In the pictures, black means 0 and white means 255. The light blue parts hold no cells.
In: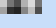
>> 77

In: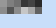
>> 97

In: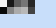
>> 67

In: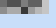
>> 197

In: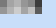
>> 91

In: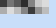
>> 188
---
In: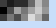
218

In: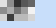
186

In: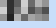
164

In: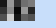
23

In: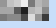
221

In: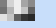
97

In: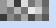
74

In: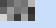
59
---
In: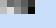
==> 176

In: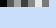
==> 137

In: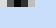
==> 95

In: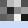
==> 185

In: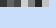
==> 128

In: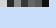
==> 102

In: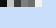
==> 126

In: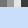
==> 115

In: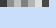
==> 180
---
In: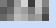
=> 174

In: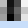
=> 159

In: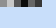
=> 86

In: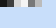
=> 216

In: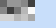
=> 210

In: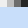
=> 239

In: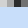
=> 210
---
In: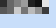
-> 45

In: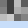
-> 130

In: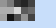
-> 174

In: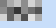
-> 141

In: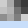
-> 193

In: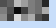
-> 125

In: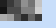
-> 19

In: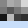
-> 118
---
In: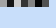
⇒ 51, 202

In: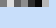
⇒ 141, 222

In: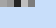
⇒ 37, 191

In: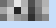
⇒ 190, 230

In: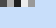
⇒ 31, 236

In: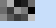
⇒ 152, 190
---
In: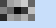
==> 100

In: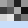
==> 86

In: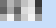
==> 168

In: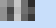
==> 70

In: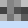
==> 132

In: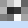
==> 39
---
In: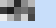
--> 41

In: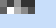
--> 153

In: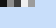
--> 61

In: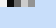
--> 104

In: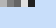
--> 101

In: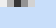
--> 54

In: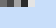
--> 164
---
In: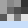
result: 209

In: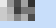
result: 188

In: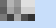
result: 64

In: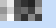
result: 250

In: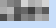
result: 146

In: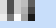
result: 123
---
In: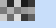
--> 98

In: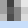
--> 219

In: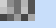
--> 167

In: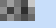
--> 105

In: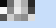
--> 220

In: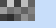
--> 113

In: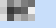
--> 185
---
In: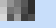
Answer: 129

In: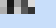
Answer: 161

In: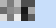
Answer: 152

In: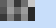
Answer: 111

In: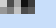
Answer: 167

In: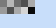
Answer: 108

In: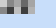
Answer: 165
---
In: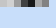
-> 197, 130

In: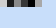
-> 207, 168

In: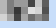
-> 182, 109

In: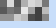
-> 105, 134

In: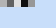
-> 179, 151

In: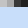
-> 195, 32
